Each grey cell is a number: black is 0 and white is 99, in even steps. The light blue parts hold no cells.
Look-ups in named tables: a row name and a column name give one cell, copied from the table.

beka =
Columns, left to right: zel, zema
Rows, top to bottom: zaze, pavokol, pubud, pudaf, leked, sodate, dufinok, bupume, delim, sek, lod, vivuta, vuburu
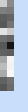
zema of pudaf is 45
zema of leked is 79
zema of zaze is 53
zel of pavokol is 49
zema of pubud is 39
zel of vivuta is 38
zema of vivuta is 44
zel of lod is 66
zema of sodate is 39
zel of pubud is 36
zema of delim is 95
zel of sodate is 43
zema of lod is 96
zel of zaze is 80
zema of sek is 94
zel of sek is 73

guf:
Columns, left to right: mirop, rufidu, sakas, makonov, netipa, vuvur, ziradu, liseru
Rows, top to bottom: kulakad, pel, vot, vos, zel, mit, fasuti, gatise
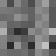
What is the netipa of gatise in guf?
35
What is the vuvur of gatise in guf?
54
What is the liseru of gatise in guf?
34
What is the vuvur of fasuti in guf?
61
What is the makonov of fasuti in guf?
40
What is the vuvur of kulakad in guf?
51

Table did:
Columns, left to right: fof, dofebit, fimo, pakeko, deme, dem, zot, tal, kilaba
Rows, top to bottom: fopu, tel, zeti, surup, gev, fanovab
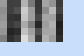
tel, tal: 72
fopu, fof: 60
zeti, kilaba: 19
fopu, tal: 57
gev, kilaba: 14
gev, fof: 58
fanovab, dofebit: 18
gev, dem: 31
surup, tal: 68
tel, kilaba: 26
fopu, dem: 21

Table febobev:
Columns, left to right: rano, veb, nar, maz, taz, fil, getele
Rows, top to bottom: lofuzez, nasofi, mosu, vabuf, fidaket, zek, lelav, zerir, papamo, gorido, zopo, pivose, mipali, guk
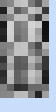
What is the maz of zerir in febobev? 75
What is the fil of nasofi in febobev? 70
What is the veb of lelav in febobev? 52
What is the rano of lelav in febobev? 50
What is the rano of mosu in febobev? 47
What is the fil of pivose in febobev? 63
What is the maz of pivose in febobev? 44
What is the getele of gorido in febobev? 21
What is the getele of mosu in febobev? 66
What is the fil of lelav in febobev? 28
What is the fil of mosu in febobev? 23
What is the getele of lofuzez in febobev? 63
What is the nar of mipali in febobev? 18
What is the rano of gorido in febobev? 30
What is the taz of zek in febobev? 78
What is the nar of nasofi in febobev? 36
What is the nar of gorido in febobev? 34
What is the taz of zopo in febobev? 77
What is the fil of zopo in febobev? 67
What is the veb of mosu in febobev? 52
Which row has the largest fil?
vabuf

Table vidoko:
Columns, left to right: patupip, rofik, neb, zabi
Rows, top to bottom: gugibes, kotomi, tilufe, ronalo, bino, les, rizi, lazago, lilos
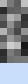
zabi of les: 32
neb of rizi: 74
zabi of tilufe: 19
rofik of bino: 45
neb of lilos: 46
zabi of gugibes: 75
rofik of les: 59
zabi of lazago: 15
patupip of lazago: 17
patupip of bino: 70
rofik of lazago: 48
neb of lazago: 39
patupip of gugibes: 70
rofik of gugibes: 47
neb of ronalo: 35
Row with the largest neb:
rizi

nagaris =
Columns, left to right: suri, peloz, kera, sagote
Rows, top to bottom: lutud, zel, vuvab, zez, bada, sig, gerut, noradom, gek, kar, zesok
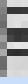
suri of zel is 50
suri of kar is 41
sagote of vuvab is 87
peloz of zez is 85
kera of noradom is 18
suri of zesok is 54
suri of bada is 51
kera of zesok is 84
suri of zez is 42
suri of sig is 61
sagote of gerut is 88
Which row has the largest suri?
noradom

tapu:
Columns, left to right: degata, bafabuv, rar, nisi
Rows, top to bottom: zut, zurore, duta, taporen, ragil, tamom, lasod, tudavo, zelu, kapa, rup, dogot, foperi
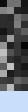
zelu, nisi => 20
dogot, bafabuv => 21
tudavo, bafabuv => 32
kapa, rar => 16
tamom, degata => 19
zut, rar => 44
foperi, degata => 38
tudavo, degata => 74
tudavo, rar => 21
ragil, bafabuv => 16

